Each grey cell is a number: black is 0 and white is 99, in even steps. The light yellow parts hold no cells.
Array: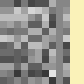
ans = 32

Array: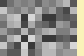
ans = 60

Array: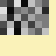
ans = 75

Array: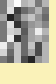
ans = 70

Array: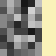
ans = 58

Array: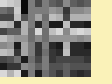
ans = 21

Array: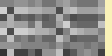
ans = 25

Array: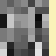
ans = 20
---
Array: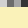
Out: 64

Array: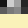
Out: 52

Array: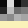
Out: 69

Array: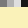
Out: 86

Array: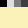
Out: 47

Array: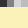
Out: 83

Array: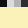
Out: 69

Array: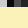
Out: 30
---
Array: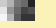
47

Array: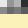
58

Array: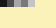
65

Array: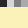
83

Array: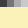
46

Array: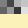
27

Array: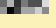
31
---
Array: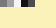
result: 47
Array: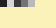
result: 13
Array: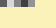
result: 36
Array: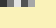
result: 20
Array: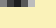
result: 51
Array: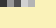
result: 20
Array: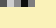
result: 33
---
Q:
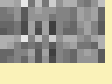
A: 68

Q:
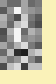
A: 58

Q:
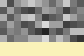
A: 73

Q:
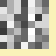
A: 34

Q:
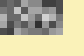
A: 35

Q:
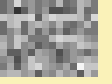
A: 42
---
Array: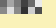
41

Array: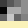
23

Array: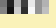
45

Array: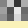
51

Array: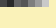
27

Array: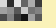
84
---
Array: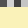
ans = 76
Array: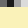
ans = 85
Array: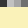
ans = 43
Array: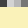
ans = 46
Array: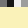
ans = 61
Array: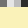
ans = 17
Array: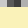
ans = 68
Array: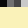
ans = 78
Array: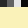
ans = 4
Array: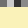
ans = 53
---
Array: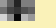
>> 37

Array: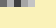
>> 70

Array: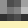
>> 30

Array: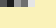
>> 11

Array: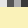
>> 33

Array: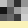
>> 52

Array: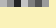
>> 54
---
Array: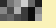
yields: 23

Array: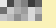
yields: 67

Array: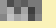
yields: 69

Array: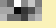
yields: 25

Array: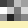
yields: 14

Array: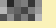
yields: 49

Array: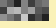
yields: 18
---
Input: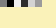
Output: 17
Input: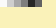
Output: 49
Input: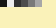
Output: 30
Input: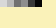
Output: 55
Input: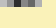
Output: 52
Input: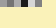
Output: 10
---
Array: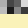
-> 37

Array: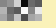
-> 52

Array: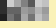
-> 70

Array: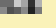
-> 19

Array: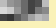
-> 47

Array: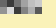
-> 74

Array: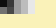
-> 73

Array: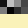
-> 54

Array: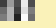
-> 86
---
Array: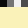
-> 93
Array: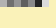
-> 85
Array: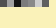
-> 80
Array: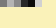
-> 81
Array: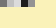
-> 85
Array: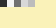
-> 95
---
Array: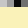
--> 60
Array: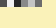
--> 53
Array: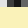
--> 24
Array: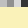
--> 56
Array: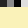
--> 54
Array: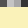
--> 76
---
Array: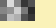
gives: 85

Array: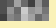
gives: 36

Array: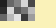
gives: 40

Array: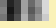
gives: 14

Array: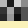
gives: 10

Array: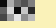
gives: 67

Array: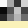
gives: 65

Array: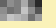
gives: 55

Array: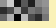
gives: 79
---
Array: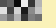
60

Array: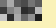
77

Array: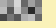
28

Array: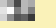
82

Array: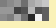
54

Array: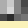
28

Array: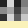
19
